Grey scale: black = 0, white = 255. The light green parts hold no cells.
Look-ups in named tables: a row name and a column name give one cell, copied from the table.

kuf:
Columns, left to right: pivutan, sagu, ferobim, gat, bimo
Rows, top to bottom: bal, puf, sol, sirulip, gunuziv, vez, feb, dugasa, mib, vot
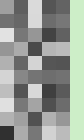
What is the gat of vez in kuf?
110
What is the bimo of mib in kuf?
151
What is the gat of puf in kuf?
109
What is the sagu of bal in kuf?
95
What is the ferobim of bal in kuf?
218
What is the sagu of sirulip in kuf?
171
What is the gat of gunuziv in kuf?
86
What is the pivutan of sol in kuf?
226
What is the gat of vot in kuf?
210
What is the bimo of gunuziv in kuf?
84
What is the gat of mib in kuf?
177
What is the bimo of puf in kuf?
119
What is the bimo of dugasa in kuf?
108
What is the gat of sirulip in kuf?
181
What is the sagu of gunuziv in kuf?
102
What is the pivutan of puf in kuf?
113
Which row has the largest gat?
vot

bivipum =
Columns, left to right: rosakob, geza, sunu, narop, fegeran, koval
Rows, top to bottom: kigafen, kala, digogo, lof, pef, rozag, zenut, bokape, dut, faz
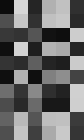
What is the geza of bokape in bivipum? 41
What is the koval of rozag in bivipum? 67
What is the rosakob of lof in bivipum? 15
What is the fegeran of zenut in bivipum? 34
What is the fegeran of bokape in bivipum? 24
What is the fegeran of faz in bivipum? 201
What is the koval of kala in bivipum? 41

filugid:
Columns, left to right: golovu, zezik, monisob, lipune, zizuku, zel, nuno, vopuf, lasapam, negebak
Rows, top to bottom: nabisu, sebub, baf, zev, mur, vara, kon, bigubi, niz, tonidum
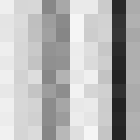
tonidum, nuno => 245
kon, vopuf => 208
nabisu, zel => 234
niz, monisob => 208
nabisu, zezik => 214
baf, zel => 245
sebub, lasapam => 51
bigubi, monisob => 211
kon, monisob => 196

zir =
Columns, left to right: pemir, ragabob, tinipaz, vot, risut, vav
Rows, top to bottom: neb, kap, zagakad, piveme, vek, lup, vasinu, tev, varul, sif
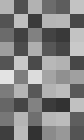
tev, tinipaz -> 130
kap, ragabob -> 191
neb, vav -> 195
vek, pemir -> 84
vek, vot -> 184
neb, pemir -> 181
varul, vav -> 94
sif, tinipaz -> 50
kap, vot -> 181
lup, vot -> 164
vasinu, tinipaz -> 88
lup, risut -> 144
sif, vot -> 139
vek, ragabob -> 200
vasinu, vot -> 179
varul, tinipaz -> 111
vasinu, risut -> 188
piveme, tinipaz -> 175
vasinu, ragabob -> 180
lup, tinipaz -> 220
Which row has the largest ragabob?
vek

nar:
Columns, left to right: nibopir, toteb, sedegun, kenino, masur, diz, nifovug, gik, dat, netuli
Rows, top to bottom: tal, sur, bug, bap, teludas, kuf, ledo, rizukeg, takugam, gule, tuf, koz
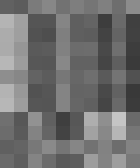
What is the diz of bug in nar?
95
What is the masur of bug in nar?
127
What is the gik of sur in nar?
61
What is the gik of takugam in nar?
143
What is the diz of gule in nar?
89
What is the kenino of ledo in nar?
86
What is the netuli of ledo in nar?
57
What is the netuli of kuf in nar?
81
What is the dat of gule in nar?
182
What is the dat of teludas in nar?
95
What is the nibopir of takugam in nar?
112

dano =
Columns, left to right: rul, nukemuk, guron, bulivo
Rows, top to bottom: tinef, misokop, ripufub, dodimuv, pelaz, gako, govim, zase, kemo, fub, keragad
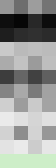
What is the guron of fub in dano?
211
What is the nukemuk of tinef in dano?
109
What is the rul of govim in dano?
132
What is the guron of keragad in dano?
204
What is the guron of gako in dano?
65
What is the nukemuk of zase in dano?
156
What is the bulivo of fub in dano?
151
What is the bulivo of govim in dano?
162

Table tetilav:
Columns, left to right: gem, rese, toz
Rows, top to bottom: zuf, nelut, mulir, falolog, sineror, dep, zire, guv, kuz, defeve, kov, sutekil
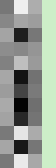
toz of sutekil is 168
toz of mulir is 119
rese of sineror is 191
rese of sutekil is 234
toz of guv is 111
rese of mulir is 30
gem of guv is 170
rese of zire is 68
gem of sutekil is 120
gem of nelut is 135
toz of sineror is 154
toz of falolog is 149
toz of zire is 122
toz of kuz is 116
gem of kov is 166
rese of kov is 25
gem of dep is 167

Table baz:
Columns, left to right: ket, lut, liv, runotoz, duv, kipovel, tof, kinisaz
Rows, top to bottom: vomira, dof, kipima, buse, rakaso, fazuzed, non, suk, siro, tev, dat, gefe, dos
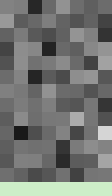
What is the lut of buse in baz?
141
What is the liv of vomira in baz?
39
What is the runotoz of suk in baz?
127
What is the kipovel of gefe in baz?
92
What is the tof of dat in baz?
141
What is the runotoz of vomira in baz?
105
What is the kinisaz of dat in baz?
131
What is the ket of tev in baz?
102
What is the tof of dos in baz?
117
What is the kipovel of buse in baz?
95
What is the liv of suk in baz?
112
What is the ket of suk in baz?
109
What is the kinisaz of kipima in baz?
51

